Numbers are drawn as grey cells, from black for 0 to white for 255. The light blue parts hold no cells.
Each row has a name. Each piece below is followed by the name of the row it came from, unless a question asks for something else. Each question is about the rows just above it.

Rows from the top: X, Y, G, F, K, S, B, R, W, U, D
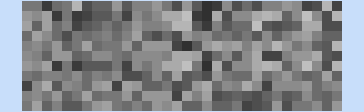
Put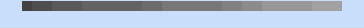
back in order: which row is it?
U
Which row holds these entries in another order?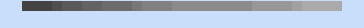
S
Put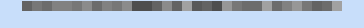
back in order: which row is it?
R

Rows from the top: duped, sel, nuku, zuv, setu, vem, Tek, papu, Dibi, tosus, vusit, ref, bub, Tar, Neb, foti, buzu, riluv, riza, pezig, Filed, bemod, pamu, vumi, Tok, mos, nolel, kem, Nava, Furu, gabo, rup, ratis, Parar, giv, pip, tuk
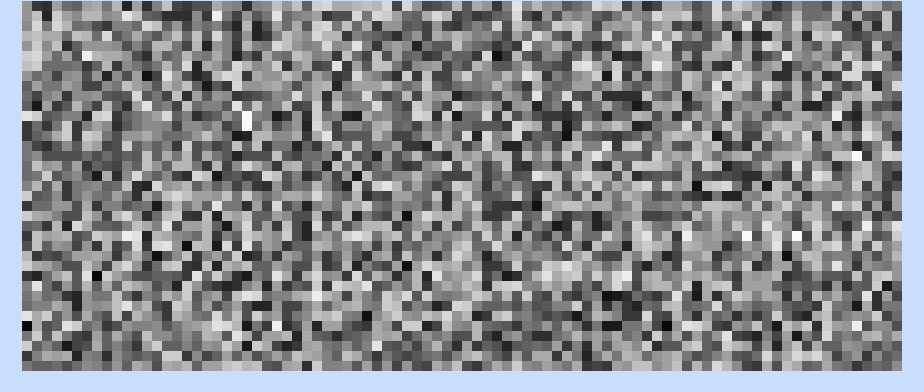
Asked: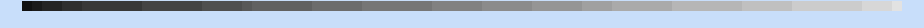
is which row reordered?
riza
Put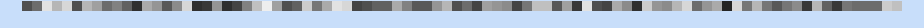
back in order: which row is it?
Tek
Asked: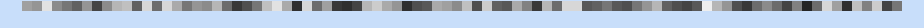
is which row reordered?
sel

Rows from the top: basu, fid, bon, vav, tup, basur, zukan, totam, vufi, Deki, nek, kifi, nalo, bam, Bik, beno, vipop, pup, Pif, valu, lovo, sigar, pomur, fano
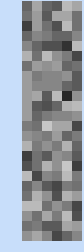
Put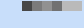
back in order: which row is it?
lovo
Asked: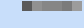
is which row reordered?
totam
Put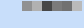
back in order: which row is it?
basur

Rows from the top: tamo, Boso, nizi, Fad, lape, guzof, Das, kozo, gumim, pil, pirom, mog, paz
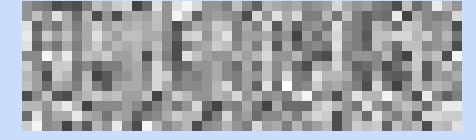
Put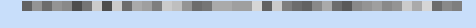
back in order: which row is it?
Das
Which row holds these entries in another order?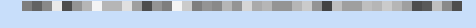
pil
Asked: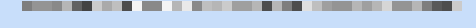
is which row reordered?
guzof
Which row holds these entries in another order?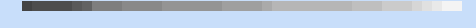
guzof
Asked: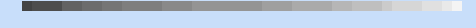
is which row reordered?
Boso

